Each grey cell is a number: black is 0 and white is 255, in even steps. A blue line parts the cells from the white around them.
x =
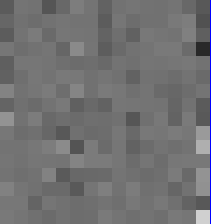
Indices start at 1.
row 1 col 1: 91
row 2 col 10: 109
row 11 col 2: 115
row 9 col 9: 113
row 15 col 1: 119
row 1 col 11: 114
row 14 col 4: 106
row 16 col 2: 117
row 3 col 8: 99
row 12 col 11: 117
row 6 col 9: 113
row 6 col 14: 115
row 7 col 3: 118
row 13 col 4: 130
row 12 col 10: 108
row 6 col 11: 114
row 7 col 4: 123
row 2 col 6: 115
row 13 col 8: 106
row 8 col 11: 116
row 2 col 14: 125
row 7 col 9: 119
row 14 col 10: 124
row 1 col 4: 85
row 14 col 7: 117
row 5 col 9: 115
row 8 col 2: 112
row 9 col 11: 112
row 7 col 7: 113
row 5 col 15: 114
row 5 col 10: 112
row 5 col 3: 118
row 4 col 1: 118
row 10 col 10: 105
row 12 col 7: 123
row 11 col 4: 125

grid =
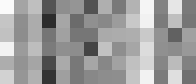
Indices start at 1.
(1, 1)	250
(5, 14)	129
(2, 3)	172
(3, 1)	193
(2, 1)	197
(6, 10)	197
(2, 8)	136
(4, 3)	189
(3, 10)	174
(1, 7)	82
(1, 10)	179
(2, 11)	241
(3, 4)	117
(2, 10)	200
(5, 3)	165
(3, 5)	161
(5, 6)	120
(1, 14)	122
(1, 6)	149
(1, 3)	191
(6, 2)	150
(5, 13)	187

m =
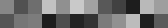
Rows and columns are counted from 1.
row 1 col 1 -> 135
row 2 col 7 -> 51
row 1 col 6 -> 201
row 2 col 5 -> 77
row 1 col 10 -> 29
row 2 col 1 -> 85
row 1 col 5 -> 144

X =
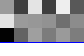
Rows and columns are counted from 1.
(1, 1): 155
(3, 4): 124
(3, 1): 2
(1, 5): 238
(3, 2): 99
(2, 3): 151

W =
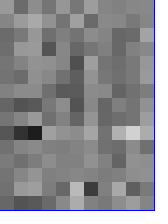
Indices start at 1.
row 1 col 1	153
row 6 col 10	121
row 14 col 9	168
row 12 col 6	129
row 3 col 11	163
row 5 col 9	110
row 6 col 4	136
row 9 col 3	153
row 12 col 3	125
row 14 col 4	125
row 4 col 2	152
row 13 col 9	128
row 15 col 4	106
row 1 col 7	157
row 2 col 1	133
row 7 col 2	139
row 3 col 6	115
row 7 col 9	100
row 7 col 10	113
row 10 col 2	50
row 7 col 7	139
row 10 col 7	165
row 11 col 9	109
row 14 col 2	153
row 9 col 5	130
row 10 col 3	29
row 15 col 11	133
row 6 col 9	112
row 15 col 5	137
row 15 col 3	89
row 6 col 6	94
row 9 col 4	112
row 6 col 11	154
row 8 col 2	83
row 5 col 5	134

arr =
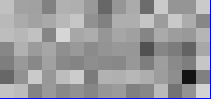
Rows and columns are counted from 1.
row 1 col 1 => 193
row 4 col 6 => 153
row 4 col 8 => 148
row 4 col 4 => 166
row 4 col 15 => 167
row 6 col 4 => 152
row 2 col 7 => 145
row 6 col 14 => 19
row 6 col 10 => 183
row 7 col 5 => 136
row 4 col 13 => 124
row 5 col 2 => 153
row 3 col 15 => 181
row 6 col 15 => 128
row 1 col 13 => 149
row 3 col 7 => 173
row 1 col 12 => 202
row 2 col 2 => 171
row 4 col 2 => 177
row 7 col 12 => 186
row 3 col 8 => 150
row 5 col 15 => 198
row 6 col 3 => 202
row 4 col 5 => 143
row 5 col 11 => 126
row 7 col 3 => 131
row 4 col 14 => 99
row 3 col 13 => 157
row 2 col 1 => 185
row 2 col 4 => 169
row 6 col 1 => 103
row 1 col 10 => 171
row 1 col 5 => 177

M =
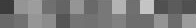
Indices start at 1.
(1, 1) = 60
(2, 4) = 140
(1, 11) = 196
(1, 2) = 149
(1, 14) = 80
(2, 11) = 109
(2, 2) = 113

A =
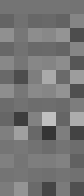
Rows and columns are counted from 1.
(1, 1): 116
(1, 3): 116
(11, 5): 116
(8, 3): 109
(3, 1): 144
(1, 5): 116
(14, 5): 123
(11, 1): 117
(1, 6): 115
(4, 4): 106
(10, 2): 160
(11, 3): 114
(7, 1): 142
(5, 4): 132
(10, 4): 53
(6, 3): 126
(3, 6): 77
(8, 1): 108
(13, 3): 114
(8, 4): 110
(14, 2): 148
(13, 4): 112
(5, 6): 86
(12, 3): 126

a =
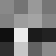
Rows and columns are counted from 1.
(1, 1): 137
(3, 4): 34
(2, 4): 134
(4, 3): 98
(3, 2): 235
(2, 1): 130
